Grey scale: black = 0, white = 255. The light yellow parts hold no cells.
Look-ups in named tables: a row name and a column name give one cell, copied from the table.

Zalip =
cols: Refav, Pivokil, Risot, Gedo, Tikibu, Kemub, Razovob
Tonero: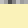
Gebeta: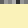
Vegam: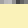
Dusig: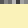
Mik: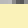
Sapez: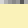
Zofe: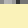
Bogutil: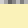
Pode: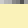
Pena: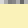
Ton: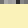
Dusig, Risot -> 109
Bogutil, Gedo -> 134
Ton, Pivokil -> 171
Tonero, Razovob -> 171
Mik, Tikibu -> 96
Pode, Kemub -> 83
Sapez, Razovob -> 170
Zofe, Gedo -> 153
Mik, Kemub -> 88
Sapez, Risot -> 154
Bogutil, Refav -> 207
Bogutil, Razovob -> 178
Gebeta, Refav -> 96
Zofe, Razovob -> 117
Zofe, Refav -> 137
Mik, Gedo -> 139
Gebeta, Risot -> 132
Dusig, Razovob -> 134
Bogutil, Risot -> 99
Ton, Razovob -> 116

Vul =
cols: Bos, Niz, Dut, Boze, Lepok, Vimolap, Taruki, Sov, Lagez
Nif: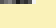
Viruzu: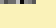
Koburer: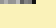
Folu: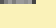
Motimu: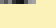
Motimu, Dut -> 135
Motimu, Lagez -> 164
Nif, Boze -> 91
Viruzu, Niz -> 78
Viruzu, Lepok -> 191
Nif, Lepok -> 29
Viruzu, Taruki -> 139
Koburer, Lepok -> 185
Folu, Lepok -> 152
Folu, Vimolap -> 154
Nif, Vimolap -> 70
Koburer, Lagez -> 18
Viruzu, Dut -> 108
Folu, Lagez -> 68
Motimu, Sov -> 153
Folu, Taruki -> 143
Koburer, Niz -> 176
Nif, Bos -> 85
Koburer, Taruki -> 131

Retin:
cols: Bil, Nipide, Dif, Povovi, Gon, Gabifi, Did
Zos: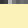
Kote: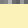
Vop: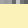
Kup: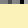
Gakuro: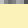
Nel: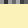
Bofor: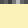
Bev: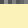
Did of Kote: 105
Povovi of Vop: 104
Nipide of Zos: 67
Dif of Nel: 159
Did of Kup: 165
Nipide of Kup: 127
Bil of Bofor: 79
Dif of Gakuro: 111
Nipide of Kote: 133
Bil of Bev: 80
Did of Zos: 104
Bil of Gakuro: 191
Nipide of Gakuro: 135
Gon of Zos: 96
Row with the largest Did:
Kup

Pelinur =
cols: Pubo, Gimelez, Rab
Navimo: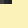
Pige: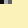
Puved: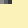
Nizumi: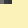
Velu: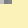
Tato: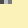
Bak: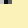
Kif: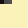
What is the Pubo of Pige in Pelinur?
13
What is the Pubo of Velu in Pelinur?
192
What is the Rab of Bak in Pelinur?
95
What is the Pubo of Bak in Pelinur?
200
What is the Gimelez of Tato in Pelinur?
194
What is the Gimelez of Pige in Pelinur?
177
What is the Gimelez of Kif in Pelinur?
75
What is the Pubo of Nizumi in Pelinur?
112
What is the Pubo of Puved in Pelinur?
140
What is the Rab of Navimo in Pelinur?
35
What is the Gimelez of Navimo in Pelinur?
41
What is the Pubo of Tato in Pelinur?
76
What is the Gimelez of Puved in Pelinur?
97
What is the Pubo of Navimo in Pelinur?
66
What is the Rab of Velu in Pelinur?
134
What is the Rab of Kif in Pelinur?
80
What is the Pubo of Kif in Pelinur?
16
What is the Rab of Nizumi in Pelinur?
52
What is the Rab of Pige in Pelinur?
97
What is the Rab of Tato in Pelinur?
123
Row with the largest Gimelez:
Tato

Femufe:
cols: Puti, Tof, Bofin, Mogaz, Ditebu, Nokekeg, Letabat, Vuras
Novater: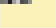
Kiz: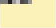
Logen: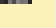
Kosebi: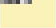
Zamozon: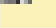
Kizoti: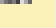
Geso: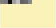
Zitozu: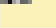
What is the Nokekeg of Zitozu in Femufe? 100
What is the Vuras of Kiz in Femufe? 151
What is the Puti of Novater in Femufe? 117
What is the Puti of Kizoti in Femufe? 159
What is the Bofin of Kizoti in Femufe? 93
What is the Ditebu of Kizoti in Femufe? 65
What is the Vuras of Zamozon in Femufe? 104
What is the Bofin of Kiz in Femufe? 33

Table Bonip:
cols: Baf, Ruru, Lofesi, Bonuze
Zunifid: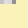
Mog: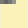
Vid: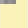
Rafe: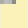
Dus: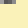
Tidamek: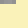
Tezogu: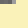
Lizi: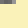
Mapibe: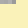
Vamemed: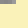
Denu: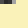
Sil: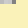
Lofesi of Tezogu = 100
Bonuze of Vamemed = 154
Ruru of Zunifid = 223
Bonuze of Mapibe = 154
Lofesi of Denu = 51
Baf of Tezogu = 104
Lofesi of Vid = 146
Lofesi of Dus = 98
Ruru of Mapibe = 168
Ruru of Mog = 100
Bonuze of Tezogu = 156
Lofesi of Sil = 201
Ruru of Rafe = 190
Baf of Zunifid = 197
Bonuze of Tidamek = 145
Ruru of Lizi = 100
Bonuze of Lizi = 149
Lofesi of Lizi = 105

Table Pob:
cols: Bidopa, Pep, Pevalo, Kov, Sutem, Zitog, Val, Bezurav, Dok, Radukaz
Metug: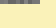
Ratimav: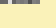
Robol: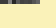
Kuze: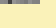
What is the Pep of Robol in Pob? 60
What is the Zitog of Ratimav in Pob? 119
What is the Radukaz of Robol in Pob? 100
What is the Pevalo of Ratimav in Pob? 222
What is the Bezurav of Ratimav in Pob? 82
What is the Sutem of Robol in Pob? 89
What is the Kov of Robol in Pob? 39
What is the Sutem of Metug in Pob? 118
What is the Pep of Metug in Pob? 126
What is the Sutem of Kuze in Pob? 137
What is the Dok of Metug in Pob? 118
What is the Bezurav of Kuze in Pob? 144
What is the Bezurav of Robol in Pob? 67
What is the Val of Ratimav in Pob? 127
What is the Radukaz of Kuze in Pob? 129
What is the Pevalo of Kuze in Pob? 66
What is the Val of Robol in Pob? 71
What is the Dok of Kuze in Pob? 130

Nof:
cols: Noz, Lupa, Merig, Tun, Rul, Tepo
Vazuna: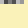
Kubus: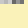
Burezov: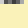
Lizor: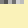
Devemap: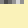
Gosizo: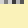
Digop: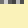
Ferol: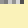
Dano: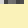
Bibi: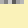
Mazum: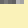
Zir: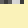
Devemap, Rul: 214
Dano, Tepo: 79
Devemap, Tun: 147
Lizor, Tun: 112
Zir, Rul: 212
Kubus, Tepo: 115
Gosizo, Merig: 209
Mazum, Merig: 106
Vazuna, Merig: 126
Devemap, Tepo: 146
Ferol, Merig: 202
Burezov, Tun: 61
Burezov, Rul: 97
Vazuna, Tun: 81
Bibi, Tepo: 183
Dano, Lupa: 66
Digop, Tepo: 78
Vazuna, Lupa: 73
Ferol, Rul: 214
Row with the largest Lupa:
Digop

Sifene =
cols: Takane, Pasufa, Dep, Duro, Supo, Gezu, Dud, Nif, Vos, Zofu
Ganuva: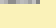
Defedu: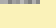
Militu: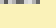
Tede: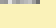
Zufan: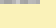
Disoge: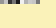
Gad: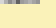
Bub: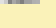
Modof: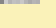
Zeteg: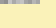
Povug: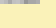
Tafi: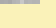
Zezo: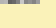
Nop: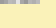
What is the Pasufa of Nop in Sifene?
166
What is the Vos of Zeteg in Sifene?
181
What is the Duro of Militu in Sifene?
176
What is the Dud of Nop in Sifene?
153
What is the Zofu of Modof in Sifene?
177
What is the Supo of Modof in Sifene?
188
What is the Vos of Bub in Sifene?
175
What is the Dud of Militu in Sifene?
212
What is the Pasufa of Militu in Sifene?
90
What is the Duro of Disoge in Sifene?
115
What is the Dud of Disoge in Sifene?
179
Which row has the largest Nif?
Militu

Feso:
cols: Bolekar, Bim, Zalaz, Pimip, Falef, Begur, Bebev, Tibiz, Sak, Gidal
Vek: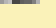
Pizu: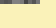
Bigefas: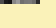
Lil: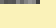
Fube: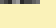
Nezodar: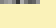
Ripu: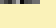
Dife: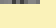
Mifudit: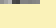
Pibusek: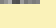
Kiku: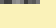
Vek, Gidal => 178
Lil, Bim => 82
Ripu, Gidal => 112
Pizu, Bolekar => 95
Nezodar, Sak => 100
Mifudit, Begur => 130
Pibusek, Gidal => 131
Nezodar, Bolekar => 129
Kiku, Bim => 62
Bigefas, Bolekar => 76
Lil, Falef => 133
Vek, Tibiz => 102
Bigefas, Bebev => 119
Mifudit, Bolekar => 144
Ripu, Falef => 169
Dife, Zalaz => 135
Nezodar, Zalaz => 162
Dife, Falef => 118

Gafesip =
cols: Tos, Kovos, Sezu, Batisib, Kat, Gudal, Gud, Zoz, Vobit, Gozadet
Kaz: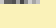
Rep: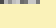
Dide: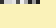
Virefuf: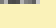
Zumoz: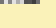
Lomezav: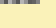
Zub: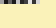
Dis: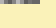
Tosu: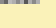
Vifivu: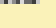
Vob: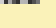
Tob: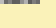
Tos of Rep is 74
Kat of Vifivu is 77
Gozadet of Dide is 28
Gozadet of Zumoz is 112
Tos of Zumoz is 116
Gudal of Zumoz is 213
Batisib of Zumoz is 225
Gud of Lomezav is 147
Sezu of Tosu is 188
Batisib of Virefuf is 74
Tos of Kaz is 198
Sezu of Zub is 98
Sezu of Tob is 130
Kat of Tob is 96

